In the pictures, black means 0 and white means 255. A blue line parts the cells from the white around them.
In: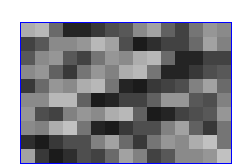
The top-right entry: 138
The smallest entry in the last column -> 66
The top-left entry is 173
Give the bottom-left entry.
162
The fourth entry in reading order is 36
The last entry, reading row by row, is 193
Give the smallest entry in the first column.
46
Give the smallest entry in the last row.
27
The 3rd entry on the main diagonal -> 150
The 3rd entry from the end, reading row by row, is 138
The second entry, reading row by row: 184
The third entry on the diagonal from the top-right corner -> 36
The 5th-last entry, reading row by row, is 88

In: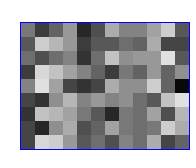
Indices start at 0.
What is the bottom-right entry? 99
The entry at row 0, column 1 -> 60
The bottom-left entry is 69
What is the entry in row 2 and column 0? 110
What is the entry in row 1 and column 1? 205
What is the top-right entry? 88
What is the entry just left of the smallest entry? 99
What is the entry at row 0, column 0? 120
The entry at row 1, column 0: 88
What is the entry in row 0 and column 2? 99
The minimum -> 9
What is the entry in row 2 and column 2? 110

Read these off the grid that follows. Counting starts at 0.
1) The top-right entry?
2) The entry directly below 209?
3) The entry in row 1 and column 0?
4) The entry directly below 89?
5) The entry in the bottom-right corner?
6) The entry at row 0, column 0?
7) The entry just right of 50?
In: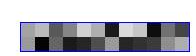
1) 69
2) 38
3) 154
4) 101
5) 174
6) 163
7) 59

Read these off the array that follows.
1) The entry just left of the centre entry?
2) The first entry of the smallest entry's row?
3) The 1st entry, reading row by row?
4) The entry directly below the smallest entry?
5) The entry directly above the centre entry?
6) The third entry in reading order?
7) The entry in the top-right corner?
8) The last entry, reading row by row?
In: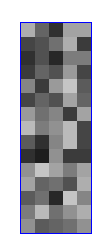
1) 124
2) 48
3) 174
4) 197
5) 133
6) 48
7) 163
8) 145

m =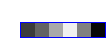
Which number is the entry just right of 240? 128
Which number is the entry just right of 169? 240

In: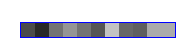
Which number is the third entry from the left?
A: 115
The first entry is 75
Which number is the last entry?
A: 171
